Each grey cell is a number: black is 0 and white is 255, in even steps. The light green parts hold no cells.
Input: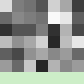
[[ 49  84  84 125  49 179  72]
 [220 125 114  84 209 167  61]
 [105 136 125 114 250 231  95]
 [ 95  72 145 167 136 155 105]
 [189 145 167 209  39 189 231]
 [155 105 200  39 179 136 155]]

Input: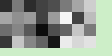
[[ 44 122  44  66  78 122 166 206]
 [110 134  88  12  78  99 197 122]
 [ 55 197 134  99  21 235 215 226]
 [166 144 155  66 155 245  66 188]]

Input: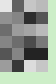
[[ 85 133  35  35]
 [145 133  46  85]
 [133 109  76 121]
 [109 156 165 186]
 [230  97 198 186]
 [156  55 220 198]]

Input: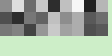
[[119 130  67 150 201 161 173  79  89]
 [141 222 109 201  45 192 246  33 182]
 [ 79  45 119  99 192 141 173  89 109]]

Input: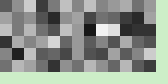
[[ 51 172 133 162 213 102 153  91 133  82 172 102  82]
 [162 122 144  82  41 144 162  71 113 102  60  41 162]
 [113 183 162 113  51 144 113 183 144 102 183  91  60]
 [192 122 183 113  82 192 153  23 242 223  41  51  51]
 [133  32 192  91 102  71 153  82  71 162  91 133 204]
 [ 91 144 204  60 122 192 133 192 133 153 172 113 153]]

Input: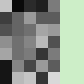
[[197  10  43  31 123]
 [ 21 133  71 154  92]
 [ 81 101 112 165 154]
 [165 112 123  53 123]
 [143 112 133 185  81]
 [ 62 101 154  92  92]
 [ 21 185 197  53 217]]

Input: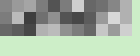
[[124 187  62 112 144  83  71  92 154 216 177]
 [103  92  71 177 187 144 124 103 198 154 207]
 [134 154 165 124  83 124 207 103 112 134 177]]

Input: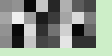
[[137 146   8 197  38 176  92  69]
 [165 239 156  27  59 165 218 125]
 [137  18 197  69  80 229  49  49]
 [146   8 218  49 115 208   8 104]]
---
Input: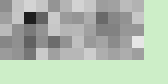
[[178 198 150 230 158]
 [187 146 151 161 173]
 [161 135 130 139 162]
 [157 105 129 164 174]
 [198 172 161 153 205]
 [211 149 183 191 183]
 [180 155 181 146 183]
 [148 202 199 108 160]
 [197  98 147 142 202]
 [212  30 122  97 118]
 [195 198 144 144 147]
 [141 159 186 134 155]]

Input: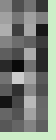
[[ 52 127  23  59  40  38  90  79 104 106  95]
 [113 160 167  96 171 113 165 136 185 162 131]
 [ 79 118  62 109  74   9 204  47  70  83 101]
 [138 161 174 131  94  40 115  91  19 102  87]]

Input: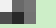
[[118 115]
 [105  40]
 [241  77]]

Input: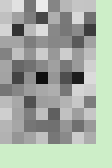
[[196 112  60 161 190 208 219 205 124 198 153 172]
 [197 216 138  89 155 154  28 212 199 158 111 204]
 [183 120 119 137 205 120  78 119 179 193 150 138]
 [133 174 136 135 152 160 150 174 161  95 112 119]
 [236  72 221 146 204 137  14 168 158 190 113 193]
 [119 126 186 125 148 113 143 156  81 126 118 164]
 [225 161  50 164 192 103  67 134 168 163 166 149]
 [205 192 212 164 130 165 163 117 187 207 181 178]]

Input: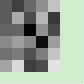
[[194  56  73 157 196 226]
 [142 182 145  15 125  76]
 [104  75   5 135  81  63]
 [ 64 171 101 158 124 218]
 [ 91  91  99 138 113 164]]

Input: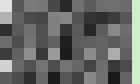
[[107  87 110 104  94  75 100]
 [111  60 137  90 172  58  26]
 [110  47  93 100 100 110 111]
 [ 90  52  38  94 140  68 136]
 [111  83  90  93  85 103  66]
 [ 40 134  55  32  28 115  87]
 [ 72 129 129  98 154  78  29]
 [119  70  80  81  57 115 104]
 [122  75 112 116 143  82  47]
 [ 87  97  91  78  97 104  77]
 [225 178  47 109  60 209  91]]
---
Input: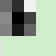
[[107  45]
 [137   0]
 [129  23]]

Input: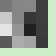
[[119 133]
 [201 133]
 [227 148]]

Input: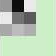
[[152  13]
 [233 114]
 [168 188]]

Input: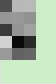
[[ 79 184]
 [150 152]
 [ 58 148]]

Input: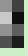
[[147  65]
 [201  15]
 [146  95]]

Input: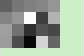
[[ 97 119]
 [131 149]
 [159 114]]

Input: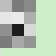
[[189 123]
 [229 233]
 [144  28]]

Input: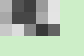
[[182  82]
 [168  71]
 [200 220]]

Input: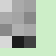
[[211 170]
 [170 164]
 [136 176]]
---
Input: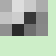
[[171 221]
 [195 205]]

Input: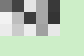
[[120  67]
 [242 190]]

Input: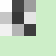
[[254  71]
 [198  56]]

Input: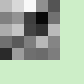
[[188 216]
 [128 147]]

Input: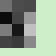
[[112  76]
 [ 12  69]]

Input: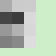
[[172 203]
 [ 69  60]]

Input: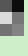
[[ 86  12]
 [219 118]]
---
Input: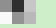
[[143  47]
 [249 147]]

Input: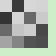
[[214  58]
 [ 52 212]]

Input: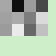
[[167  15]
 [161 170]]

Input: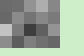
[[107 110]
 [104 139]]

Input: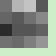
[[114 181]
 [101  89]]

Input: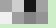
[[163 206]
 [240 158]]

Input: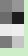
[[127 150]
 [107  28]]

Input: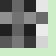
[[ 45 103]
 [144 114]]
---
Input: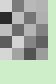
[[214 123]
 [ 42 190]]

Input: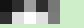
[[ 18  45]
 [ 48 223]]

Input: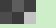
[[60 93]
 [76 58]]

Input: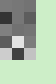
[[122 119]
 [ 52 119]]

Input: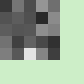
[[ 56 117]
 [ 83  93]]

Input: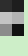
[[ 45  30]
 [195 179]]

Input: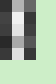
[[ 49 179]
 [ 67 239]]
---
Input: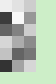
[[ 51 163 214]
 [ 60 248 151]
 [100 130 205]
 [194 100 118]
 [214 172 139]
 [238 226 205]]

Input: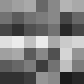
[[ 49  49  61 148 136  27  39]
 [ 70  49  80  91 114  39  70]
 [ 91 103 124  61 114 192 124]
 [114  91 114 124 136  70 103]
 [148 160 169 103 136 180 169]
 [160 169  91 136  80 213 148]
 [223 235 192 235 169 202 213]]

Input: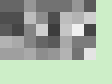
[[ 78  78 189 141  78 189 179 207]
 [ 90  69 132 207  60 198 240  69]
 [102 102 150 114 114 114 150  90]
 [159 159 169 141 150 179 114 228]
 [179 169 132 102  90 169 123 123]]

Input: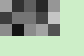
[[ 61 117 117  70 197]
 [139  20 139 162  82]
 [162  50  94  39 150]]

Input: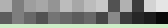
[[ 92 126 104  82 116 104  92 104  70 137  60  38  28   9]
 [177 126 158 167 148 188 167 188 200  82 177  60 211 229]]

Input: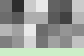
[[108  89 173 173  89  65 182]
 [117  45 203 233  98  89 203]
 [126 149 212 117 161 138 193]
 [182 161 233 108 126 149 138]]

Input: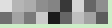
[[111 163 122 202  26 102 191 163  92]
 [223 181 172 142 132  56 212 102 142]]
